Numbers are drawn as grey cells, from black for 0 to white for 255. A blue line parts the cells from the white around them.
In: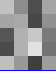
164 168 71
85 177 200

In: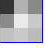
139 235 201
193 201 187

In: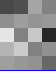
143 158 147
229 129 200

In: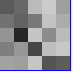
114 98 120
148 37 197

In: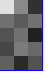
112 90 113
83 113 32

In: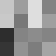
201 120 222
45 132 140

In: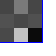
81 72 80
73 193 11
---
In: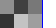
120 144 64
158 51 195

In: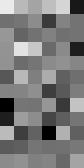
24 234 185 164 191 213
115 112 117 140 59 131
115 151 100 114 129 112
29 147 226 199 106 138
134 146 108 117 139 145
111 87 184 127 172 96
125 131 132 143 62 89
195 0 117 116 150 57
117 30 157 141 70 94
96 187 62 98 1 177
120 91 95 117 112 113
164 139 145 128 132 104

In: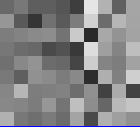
165 105 120 94 94 85 62 229 178 96
164 150 89 53 113 90 124 209 108 182
163 125 131 138 141 115 202 40 168 147
190 119 108 104 74 82 57 221 159 132
162 112 136 147 108 104 69 205 132 125
207 121 95 145 139 124 137 45 175 128
66 134 182 125 127 130 109 144 65 171
197 136 133 124 151 116 191 141 102 185
144 177 120 111 123 108 164 74 176 159

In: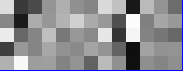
108 221 57 75 149 175 144 133 218 193 24 186 147
153 135 26 172 151 179 208 171 152 80 252 128 166
104 236 103 133 191 120 152 137 231 53 245 131 118
147 63 152 133 167 146 138 164 148 99 15 162 146
143 177 249 157 159 131 147 98 187 144 16 142 133

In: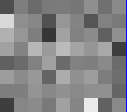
138 78 126 107 122 123 119 143 112
121 217 143 135 81 150 132 85 129
144 177 150 126 54 162 129 140 96
61 161 131 183 154 187 164 149 168
107 96 107 129 161 107 129 127 138
110 157 140 152 101 172 144 157 125
101 126 127 148 136 145 137 143 144
138 62 134 139 121 161 133 234 97

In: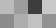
201 187 157 61
146 140 174 194
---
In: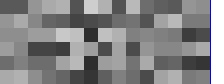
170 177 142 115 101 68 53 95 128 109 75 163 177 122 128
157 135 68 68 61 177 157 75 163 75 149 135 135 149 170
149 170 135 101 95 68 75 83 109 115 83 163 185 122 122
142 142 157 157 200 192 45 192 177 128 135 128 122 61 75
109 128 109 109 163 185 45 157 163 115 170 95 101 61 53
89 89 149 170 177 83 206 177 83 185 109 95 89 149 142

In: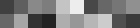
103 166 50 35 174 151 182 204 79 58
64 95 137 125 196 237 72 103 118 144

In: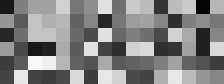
156 74 24 32 170 90 225 67 47 209 217 47 53 162 32 217
150 90 195 176 182 98 134 39 119 156 162 134 47 127 142 119
67 231 67 61 74 217 61 231 209 74 67 176 231 188 150 134
61 90 247 239 182 98 82 170 90 98 104 127 162 98 82 61
39 111 195 195 176 104 74 225 104 127 111 74 209 170 32 134
24 127 162 162 209 119 142 225 111 202 188 53 188 202 4 182

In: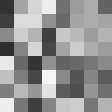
238 119 63 132 199 205 119 179
232 105 51 144 99 105 119 138
192 126 71 245 138 84 132 92
138 205 179 63 199 185 156 179
126 185 150 226 92 78 150 113
63 219 219 144 105 164 172 164
51 164 213 238 113 156 172 99
45 132 213 71 164 205 172 156

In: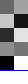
200 23
141 117
104 162
43 227
2 254

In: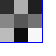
188 13 247
135 87 115
45 174 31

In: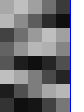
191 168 125 73 37
183 139 93 44 15
168 191 160 111 58
99 147 183 176 133
86 29 15 37 79
66 111 154 191 160
51 15 21 66 119
29 79 125 168 183

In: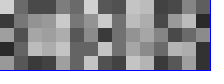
209 106 73 73 125 106 209 87 81 196 188 66 73 133 94
159 81 166 159 173 87 139 58 113 147 166 133 73 106 139
153 87 58 66 159 100 196 81 66 196 180 58 87 159 50
58 119 147 153 202 119 147 202 113 188 173 73 153 188 42
42 100 188 173 196 100 100 196 113 166 139 106 180 173 50
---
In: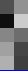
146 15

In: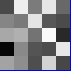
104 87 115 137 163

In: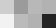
178 178

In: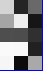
105 238 78

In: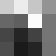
147 251 37 77

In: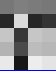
120 38 55 179

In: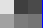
74 124
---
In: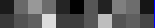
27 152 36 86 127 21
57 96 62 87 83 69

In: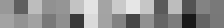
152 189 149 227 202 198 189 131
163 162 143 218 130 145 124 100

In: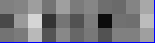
128 158 159 134 106 168
73 213 117 124 113 188
115 185 136 120 128 159

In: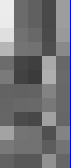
236 96 157
235 96 157
223 104 153
182 114 137
108 63 103
122 59 106
99 99 104
101 105 104
102 71 102
163 114 131
121 114 115
98 88 102

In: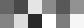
102 229 88
132 41 125

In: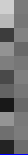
207
184
60
147
126
73
99
24
149
111
35
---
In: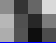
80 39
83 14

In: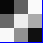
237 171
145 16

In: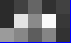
227 138
135 93

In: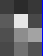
230 72
141 163

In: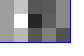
255 37
184 86

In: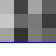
104 121
51 123

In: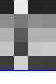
122 143
90 177
